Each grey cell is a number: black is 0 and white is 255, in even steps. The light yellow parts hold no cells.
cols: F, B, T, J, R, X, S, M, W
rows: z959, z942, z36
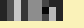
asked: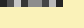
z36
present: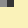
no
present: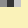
no

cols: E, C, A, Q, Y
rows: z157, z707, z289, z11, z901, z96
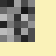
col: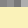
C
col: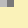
E
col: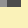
Y
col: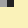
Q
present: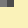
yes

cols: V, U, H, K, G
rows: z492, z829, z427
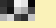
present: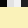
no
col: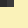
V

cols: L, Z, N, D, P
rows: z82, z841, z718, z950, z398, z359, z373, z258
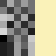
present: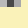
yes
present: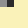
yes
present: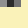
yes
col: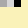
L
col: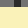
P
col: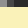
Z
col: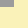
N

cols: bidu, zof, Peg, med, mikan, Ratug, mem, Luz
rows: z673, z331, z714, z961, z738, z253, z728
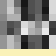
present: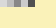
no
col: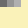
Peg
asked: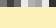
z738
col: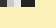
mem

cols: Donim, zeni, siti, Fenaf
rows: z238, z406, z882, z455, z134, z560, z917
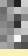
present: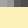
yes
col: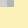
Fenaf
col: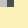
siti
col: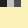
siti
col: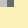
Fenaf
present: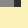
no
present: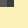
no

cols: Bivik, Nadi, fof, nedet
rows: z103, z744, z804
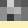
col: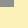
Bivik
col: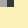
Nadi
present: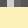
yes
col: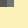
nedet
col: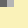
fof

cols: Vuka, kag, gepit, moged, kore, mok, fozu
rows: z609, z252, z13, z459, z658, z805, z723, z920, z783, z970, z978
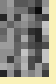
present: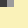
yes
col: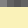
gepit
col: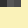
kore
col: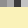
fozu
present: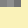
yes
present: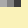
no
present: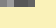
yes

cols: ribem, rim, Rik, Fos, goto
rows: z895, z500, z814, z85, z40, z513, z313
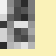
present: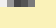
yes
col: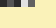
Fos
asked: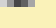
z40
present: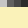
no
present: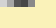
yes
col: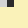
ribem

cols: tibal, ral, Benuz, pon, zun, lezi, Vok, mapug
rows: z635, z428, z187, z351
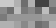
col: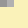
ral
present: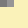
yes
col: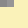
zun
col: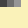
lezi
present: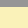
yes
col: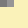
pon
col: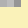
Benuz

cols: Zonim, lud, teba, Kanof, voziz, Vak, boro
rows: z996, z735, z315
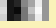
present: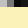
no
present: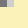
no
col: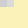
Zonim
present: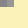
no
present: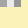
yes
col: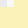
Vak

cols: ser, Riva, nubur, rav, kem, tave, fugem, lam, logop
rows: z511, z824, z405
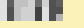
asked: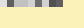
z511
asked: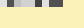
z824
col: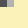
logop

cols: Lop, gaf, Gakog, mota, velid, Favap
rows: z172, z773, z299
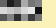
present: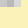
yes
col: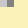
gaf
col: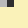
Gakog
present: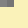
no
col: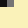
Favap
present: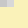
no

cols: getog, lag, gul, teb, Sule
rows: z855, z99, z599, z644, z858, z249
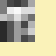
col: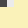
lag
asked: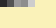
z858
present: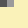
yes

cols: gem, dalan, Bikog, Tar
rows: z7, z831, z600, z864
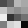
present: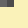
no
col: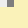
gem
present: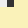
yes
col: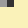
dalan

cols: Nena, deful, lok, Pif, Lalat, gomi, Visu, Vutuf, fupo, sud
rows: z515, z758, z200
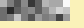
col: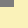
Pif
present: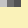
no
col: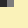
deful

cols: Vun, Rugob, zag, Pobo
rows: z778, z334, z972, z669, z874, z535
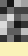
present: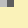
no
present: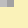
yes

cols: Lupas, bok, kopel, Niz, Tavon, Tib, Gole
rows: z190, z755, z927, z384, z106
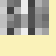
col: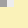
Niz
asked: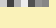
z755
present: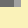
no
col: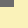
kopel
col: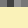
bok

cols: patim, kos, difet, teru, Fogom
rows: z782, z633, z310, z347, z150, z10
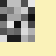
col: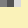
patim
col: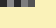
patim
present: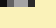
no
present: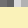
yes
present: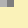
no
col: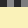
patim
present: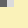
yes

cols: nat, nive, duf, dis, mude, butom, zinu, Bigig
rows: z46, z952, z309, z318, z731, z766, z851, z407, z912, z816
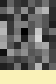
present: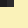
yes
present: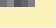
yes
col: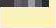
nive
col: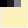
dis
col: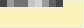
butom
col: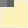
mude
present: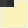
yes

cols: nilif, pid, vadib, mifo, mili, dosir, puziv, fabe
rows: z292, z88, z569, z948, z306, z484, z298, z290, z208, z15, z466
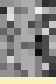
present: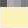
no
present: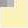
no
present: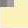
yes

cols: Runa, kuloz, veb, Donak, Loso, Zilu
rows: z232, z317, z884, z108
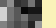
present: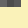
yes
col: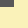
veb

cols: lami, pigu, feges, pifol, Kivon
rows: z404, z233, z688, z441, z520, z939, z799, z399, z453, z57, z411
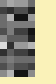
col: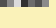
lami
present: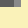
no

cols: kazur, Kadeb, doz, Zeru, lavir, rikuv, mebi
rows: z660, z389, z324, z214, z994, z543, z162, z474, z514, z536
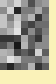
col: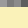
Zeru
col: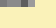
mebi

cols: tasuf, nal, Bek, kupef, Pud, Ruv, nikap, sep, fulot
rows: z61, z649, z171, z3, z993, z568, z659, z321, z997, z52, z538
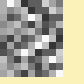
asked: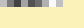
z997
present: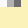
no
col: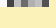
Pud
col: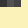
nikap

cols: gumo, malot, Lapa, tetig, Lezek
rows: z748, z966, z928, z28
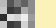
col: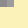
Lezek
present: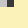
yes
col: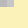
gumo
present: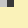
yes

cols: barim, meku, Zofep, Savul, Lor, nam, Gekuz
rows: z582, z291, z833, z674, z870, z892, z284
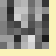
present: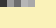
no
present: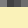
no
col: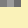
barim
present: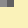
no

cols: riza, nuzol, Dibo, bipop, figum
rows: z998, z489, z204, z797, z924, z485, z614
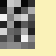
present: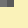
no
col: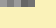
nuzol
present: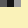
no
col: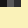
Dibo

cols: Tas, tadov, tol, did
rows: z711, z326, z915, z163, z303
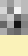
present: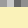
no
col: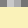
tadov
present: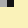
yes
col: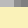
did
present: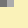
no
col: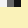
tol

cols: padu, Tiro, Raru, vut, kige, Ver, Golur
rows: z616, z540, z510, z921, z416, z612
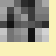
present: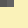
yes
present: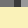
no
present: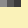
yes
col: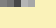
Ver
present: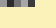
no
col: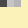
padu
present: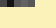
yes

